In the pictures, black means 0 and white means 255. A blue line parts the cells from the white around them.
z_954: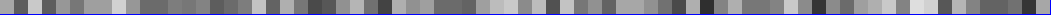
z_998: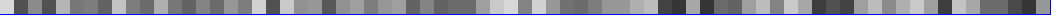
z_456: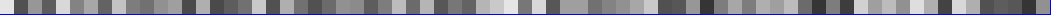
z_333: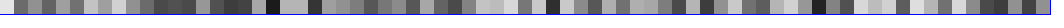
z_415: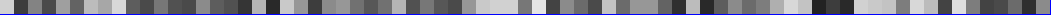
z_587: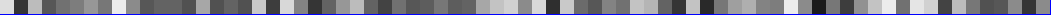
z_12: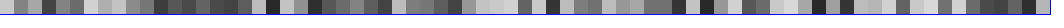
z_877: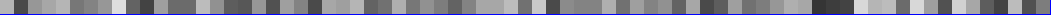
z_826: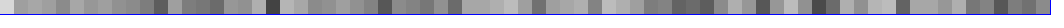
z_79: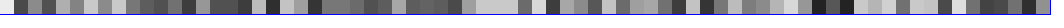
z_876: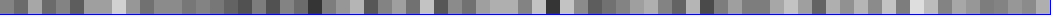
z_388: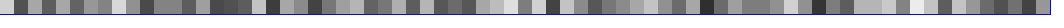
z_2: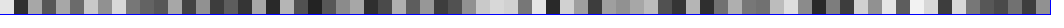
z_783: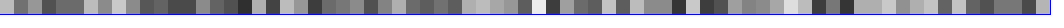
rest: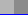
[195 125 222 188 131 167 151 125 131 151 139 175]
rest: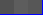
[ 53 145]
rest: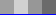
[107 125 119 131  93 107 125 195  99 175 119  74  87 145 181 113  67 175
 145 159 107 107  99 159 188 201 139 188  81 195 119 145  99 167 167 145
 113  74 175  47 131 175 119 119 131 201 139  53 139 107 159 175 201 131
 222 209  87 181 131  99  99 113  53 167]
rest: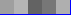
[ 93 181  87 107  87 167 188 222 125 209  67 195 139  87 119 139 167 195
 145 107 167  47 107 159 125 125 145 209 145  53 125  93 181 181 201 131
 236 195  93 195 151 107  81 113  67 151]
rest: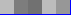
[167 113 113  53 195  41 151 209  87 107 201 216 167  41 159  53 188 181
 209  99 201 216 113 209 107  74  67  99  47 181]

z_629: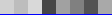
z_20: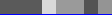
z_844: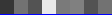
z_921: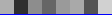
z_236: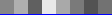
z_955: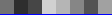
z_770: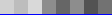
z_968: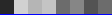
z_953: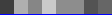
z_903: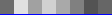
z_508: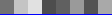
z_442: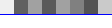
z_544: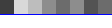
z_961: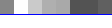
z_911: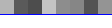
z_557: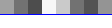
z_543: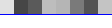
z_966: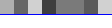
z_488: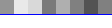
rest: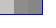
[ 83 148]
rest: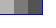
[196]
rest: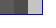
[141 134  83 148]
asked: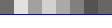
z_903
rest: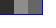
[154 169  83 209]
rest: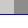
[141  83 102]
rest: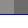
[141  83 108]

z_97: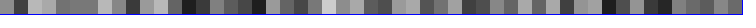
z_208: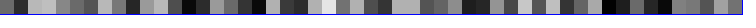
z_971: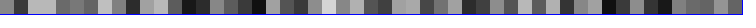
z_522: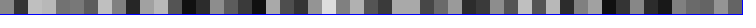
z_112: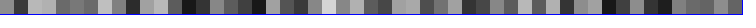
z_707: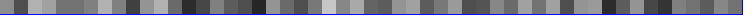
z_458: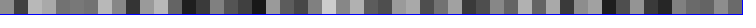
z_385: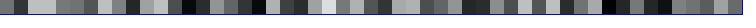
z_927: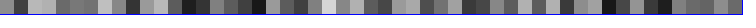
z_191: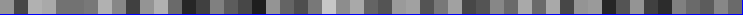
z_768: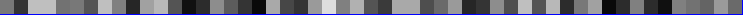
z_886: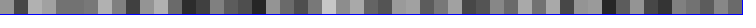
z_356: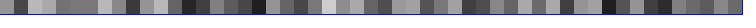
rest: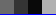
[ 58  44 177 229 114 177  78  52 177 177  84 100 141  30  38 148  71 199
  84 191  52 100 169   2  30 106  38   9 128 120  84 161 114]
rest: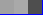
[114 161  52  71 135  92 184  92 177  52 141 161  24  64 141  52  30 128
 106 100 141 100]

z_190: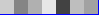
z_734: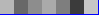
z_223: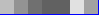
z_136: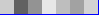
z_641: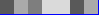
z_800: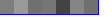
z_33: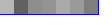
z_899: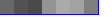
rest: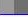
[118  66 133 112]
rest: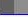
[147 170 154 126]
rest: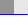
[190 162 211]

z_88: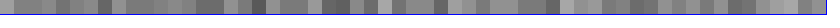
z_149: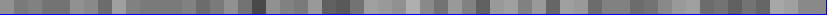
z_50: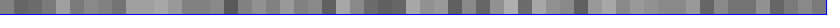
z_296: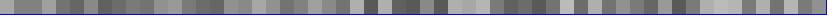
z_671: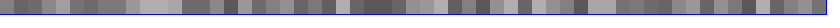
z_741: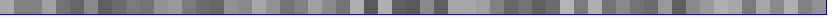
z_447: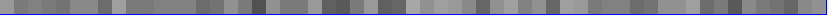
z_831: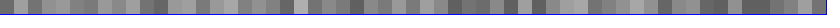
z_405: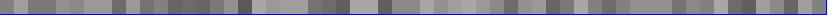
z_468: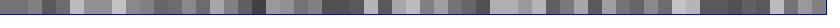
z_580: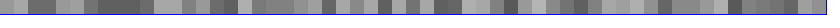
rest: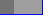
[167 153 129 129 137  89 129 145 129 153 129 137  96 167 137 108  96 102
 167 145 153  96 137 102 145 175 108 167 145 137  96 153 167 137 153 145
 137 137 153 102 137 115 115 145 102 122 137 122]
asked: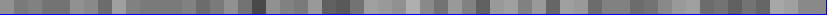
z_149
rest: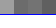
[115 102 167 159 137 137]
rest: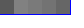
[159 145]
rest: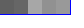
[ 96 137 102 145 175 108 167 145 137  96 153 167 137 153 145 137 137 153
 102 137 115 115 145 102 122 137 122]

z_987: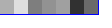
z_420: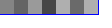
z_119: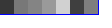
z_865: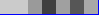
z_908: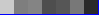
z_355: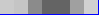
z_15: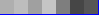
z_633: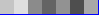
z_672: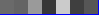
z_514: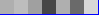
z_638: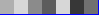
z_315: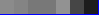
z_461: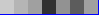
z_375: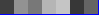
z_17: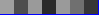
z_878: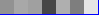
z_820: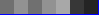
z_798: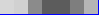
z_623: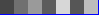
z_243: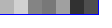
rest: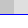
[139 100 146  78 168]
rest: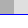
[126 146 160  49 106]
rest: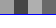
[215]
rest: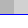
[132 120 160  49  78]

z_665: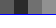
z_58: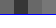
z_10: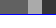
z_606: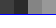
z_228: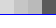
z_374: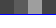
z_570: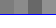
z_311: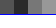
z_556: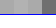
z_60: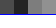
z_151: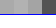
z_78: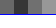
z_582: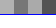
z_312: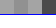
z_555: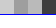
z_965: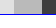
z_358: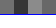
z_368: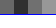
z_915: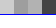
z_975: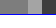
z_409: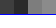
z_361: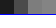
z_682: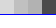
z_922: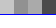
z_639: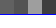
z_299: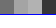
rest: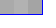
[83]
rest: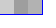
[68]
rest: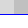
[178  75]
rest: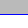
[62]
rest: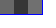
[152]

